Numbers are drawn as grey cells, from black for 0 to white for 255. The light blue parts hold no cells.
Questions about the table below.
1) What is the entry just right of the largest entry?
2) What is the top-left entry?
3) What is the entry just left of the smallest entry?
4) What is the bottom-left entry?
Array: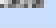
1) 207
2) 231
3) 165
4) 97

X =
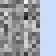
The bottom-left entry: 136
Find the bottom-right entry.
121
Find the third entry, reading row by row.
150
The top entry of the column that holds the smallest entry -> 239
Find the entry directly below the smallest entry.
209
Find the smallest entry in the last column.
79
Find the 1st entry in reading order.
162
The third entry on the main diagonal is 178
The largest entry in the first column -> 194
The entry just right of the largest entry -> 136
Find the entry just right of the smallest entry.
150
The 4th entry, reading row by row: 121
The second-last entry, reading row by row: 107
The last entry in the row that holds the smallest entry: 162
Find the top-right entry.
150
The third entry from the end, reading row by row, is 162
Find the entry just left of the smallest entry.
136
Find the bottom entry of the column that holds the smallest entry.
63
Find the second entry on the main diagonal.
79
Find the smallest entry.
33

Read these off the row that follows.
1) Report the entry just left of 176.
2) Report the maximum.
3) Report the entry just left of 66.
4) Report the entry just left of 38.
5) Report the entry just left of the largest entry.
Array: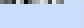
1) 160
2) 232
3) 192
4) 107
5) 66

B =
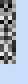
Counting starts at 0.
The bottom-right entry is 113
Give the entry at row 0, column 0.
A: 59
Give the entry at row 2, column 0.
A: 157
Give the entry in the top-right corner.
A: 183
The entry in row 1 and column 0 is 17
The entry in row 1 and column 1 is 170
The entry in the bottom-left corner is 199
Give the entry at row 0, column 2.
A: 46
